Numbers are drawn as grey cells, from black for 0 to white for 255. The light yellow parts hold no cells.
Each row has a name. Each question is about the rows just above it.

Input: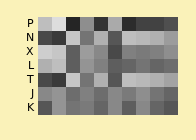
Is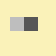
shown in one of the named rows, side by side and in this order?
no
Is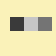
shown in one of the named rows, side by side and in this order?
yes
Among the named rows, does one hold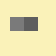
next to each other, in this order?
no
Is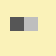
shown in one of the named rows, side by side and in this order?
yes
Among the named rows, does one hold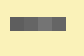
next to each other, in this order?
yes

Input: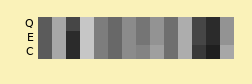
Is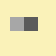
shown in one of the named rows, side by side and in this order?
no
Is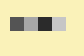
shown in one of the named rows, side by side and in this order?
no
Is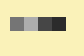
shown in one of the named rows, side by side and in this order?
no
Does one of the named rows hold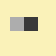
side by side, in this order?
yes
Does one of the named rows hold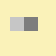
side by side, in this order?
yes
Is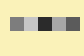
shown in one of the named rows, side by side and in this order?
no

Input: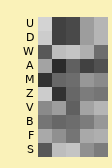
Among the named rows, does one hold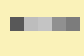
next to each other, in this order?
yes
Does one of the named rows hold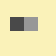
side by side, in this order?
no

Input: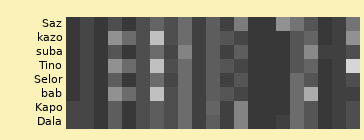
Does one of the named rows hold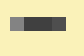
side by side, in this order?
no
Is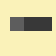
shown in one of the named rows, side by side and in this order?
yes
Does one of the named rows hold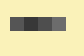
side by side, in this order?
yes

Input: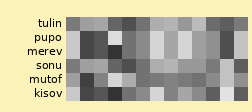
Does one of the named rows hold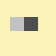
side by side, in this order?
no
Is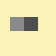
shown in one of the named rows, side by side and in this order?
no
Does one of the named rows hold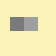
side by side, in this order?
yes

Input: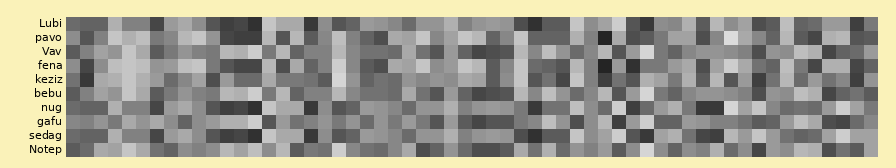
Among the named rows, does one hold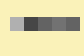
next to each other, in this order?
no
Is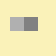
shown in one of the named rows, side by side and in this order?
yes

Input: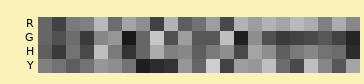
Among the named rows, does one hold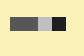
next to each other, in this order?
yes
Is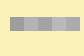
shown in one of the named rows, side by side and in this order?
yes

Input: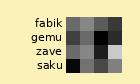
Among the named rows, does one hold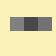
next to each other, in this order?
no
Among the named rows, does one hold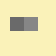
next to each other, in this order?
yes
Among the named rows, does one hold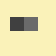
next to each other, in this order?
yes
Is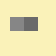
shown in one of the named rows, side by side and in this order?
no
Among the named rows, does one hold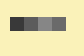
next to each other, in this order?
no
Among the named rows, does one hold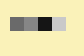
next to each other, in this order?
no

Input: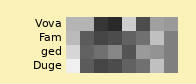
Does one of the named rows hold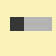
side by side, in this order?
no
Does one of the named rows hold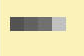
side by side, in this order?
no
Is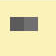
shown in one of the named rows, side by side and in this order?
no
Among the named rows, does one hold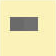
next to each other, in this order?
no
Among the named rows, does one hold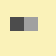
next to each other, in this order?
yes
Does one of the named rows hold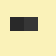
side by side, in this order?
no

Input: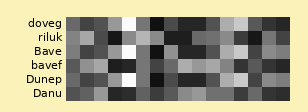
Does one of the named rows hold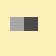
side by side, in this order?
yes
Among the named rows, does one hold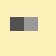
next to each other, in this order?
yes
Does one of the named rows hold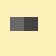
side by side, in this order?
yes
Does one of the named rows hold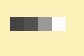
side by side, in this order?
yes
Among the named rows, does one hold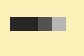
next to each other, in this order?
no
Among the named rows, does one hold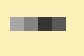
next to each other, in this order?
yes
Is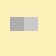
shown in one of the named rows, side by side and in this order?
yes

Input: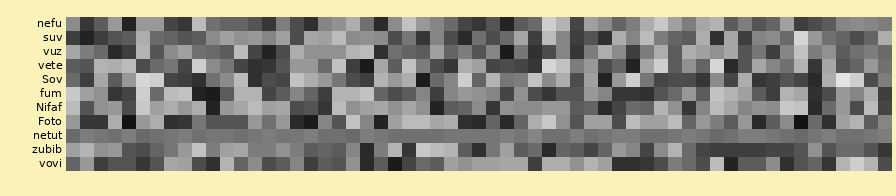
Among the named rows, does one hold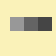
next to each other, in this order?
no
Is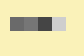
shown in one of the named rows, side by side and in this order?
yes
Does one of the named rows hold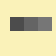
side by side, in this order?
yes

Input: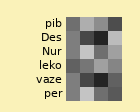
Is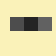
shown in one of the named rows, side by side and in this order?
no
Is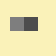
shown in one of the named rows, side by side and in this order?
no
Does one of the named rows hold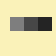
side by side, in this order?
yes
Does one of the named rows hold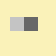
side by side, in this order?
no

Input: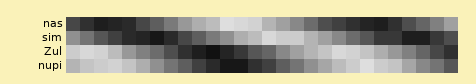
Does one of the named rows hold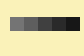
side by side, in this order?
yes
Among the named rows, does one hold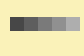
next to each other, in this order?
yes
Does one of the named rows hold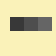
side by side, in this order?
no
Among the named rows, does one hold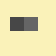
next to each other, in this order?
no

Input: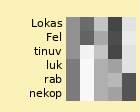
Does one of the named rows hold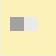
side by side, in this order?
no
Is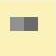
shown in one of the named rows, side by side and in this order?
yes
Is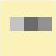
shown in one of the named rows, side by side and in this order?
no

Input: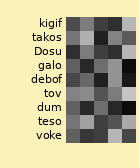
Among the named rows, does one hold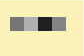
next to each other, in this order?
yes
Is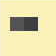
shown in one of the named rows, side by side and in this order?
no
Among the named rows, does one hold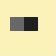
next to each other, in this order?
yes
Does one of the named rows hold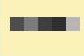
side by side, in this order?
yes
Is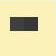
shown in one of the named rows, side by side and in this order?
no
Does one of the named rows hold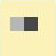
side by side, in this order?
yes

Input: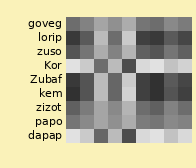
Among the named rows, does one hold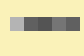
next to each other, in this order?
yes
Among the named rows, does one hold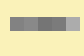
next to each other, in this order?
no
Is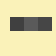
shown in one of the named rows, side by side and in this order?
no
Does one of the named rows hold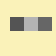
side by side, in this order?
no
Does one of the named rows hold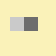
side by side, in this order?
yes
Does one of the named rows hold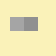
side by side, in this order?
yes

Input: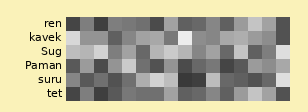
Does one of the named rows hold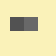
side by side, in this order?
yes
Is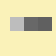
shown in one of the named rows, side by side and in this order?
yes

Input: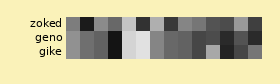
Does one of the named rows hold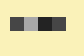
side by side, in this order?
yes
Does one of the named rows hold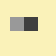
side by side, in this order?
yes
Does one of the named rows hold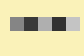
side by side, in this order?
no
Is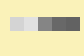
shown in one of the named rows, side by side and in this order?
yes
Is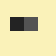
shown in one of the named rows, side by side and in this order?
no
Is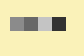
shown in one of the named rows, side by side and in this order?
yes

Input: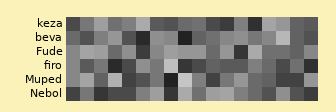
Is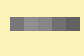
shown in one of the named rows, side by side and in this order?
no
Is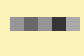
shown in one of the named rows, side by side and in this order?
yes
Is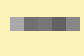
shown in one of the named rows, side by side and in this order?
no

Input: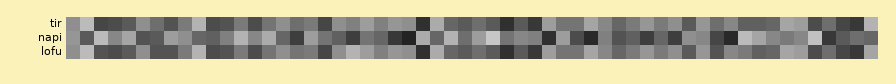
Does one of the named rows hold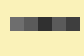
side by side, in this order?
no
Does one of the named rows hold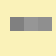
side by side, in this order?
yes
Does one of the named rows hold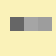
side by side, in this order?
yes
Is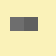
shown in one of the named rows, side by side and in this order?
no
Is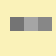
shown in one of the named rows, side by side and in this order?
yes

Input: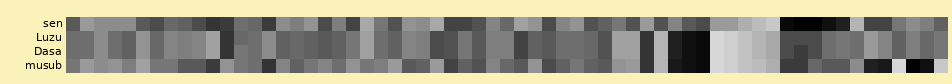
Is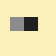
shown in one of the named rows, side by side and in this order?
yes
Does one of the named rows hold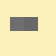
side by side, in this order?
yes

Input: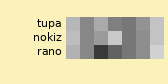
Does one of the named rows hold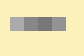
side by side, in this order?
no
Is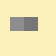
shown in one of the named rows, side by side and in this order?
no
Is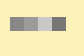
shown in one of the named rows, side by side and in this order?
yes
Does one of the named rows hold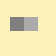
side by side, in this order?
no

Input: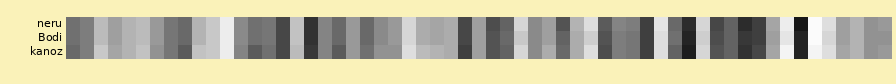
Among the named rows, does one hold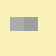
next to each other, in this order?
no
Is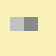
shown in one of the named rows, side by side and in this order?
no
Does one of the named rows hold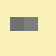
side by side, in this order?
yes
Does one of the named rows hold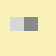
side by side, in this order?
yes

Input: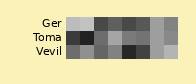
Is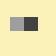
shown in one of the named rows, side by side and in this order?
no
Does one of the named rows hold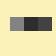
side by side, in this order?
no
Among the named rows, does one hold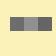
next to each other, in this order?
yes

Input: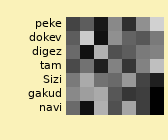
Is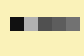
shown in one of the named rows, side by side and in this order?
no
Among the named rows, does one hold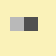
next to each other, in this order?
no

